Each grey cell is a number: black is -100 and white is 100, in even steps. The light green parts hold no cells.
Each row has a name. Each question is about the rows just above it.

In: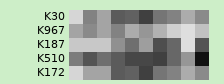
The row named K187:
[ 57  57  57  13 -13  24 -39 -19  74 -34]
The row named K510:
[ -3 -34 -13 -29 -44 -44 -50 -19  18 -87]
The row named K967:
[29  8 29  2 35 18 40 63 74 51]
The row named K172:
[ 68  29  29 -29 -24 -50  -8   2  35   8]

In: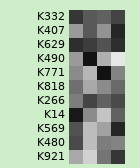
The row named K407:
[ 21 -30  15 -70]
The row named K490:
[ 21 -86  37  81]
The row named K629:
[-64 -52 -36 -64]
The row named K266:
[ -2 -47 -24 -42]

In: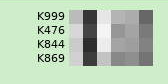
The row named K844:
[ 59 -64  85  29  24   2]
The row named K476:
[ 69 -47  91  18  29  -4]
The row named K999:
[ 47 -58  80  41  35 -19]

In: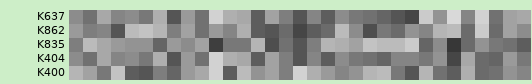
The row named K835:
[ -1  47  32  21  15  15 -21  21  10  27 -51  -6  -6  42 -39 -11 -33  -1
  42  37  27  53  47  47  59 -21  10 -57 -16  15  -6 -11 -27]
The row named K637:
[ 10 -11  32   4  10  -6  37 -33  21 -11  65  37  32 -27  27  -1 -33   4
 -27  10  -6 -11 -21 -33 -45  59  15  70   4  65 -11  27  32]
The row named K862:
[ 21  -1   4 -33  47  53  42  -1  27 -11  21   4  37 -27 -33 -16 -45 -27
 -16  47  10 -39  -6 -16  15   4  42  47 -16  59 -16  27  10]

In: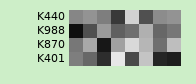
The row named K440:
[  5  15  -1 -55  65 -37  10  15]
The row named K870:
[ -7  32 -82  26  70  43 -13  49]

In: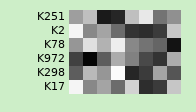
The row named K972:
[-49 -96 -27  35   1 -43 -60  35]
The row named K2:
[ 92   7  29 -15 -60 -65 -54  55]

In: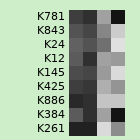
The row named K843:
[-35 -45   5  60]
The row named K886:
[-68 -62  54  54]
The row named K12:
[-29 -62  26  21]
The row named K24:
[-24 -35 -12  76]
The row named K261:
[-74 -74  71  10]

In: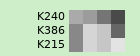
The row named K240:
[ 33  22  -8 -42]
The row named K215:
[ 7 67 55 78]
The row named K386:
[  7  67  55 -20]

